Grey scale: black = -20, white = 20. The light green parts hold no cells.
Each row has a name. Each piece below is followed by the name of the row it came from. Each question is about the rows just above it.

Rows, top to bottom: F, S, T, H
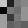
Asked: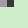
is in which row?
T
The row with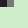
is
F
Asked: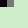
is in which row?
S
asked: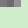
S
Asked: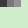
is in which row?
T
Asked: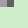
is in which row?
H

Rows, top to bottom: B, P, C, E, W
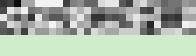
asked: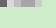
W
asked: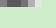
C
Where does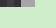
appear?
C
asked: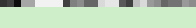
B

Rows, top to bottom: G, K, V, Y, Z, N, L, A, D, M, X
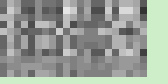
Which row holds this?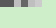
A
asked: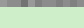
M
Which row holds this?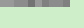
M
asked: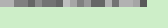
V
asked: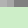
Z
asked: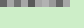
L
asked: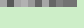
L

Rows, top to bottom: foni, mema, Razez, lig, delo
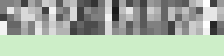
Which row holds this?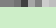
lig
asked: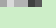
delo
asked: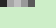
Razez
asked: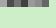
foni
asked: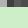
delo
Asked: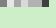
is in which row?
delo

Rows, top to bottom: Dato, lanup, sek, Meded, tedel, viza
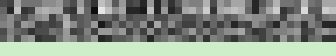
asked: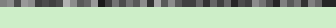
Meded
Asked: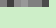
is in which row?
sek
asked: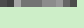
Dato
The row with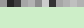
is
lanup
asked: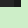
lanup

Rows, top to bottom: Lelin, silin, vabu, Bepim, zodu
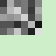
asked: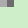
Lelin
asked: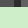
Bepim
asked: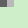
Bepim
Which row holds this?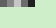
zodu
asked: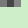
Lelin

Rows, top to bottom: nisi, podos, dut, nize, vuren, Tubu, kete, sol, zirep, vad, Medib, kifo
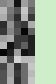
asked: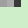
Tubu
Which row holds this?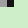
sol
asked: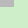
zirep

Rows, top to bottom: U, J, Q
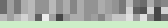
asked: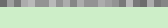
U
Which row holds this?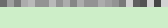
J

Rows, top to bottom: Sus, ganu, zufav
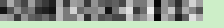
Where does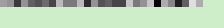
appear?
zufav
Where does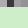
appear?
Sus
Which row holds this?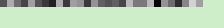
Sus
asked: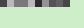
zufav
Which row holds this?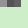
zufav
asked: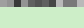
Sus

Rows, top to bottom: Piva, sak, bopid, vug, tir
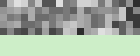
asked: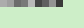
vug
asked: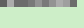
bopid
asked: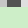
Piva
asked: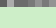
bopid
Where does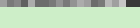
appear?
bopid
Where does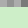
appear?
sak

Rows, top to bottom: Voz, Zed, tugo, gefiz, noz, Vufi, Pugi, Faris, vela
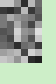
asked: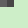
Vufi
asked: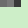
Pugi
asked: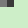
Pugi
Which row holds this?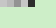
vela

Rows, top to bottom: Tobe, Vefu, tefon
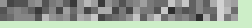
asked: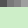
Tobe
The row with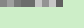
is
Tobe
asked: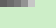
tefon
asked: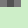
Tobe
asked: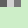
tefon
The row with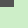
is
Tobe
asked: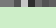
Vefu

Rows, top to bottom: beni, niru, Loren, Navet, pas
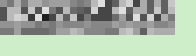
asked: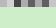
beni
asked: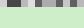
niru

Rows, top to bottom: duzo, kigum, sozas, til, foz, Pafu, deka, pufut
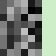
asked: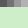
duzo
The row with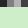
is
deka
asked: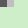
foz
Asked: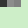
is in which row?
pufut
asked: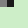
pufut

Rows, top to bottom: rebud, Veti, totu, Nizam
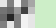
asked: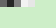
totu
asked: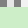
Nizam

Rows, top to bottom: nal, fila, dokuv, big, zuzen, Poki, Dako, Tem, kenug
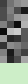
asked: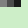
fila
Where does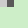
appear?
zuzen

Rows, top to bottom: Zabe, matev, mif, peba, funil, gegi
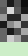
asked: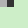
peba
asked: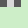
matev
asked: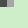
funil
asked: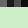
Zabe
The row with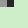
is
mif

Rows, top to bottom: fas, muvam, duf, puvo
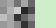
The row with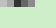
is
duf
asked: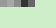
puvo
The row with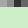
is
puvo
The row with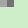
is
fas
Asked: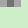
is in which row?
fas

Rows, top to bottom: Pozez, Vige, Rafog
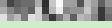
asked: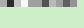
Pozez
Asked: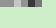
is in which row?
Vige
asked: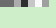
Pozez
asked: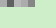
Rafog
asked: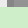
Vige

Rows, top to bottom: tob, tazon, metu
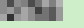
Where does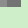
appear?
metu
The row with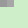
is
metu
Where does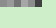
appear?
tazon

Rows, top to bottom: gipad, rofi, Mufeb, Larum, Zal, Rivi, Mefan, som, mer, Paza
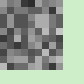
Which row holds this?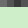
Mefan
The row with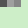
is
Rivi
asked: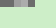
Paza
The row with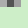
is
Rivi
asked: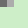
Larum
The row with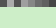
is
Rivi

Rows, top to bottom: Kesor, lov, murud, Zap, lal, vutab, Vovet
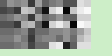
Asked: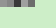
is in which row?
murud
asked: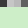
lov
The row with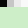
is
lov
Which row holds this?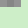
Kesor

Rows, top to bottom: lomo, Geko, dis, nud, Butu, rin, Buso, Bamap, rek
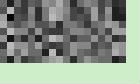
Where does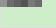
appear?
Bamap
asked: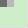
rin
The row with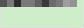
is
nud
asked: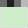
rin
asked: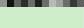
rin
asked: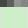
Buso

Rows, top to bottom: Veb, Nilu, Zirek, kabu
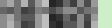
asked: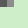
kabu
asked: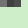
Nilu

